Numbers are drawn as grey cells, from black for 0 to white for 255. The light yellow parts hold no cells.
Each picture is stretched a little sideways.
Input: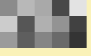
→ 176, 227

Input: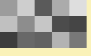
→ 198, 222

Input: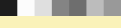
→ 132, 252

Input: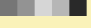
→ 214, 214

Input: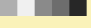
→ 138, 240

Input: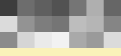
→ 117, 242

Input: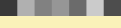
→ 150, 203

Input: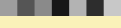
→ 23, 200

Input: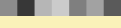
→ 203, 203
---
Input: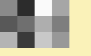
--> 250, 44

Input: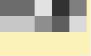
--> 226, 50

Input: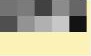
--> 199, 19

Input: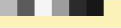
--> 245, 23

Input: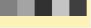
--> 196, 49

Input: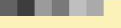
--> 191, 61

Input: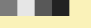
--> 230, 34

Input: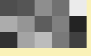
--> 235, 35

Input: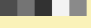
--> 243, 50

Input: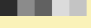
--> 219, 44
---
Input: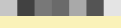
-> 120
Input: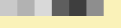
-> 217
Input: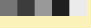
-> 153
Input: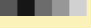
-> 108
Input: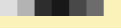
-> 45
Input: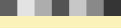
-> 173
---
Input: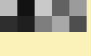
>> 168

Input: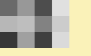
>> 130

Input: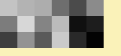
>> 16

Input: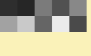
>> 235

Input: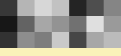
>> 223

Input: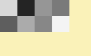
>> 135
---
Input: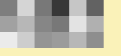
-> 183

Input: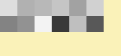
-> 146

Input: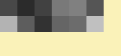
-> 93

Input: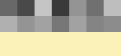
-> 148

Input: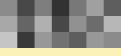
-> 101

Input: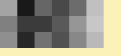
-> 59

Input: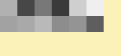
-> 169

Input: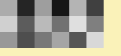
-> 92
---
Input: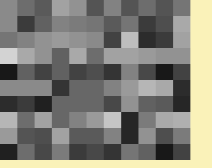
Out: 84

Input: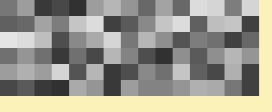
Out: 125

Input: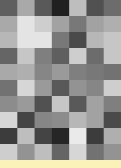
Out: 81

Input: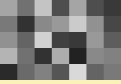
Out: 78

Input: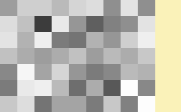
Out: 227

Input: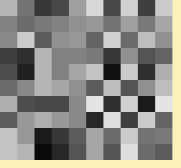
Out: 63

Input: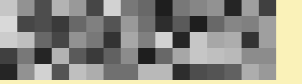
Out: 159
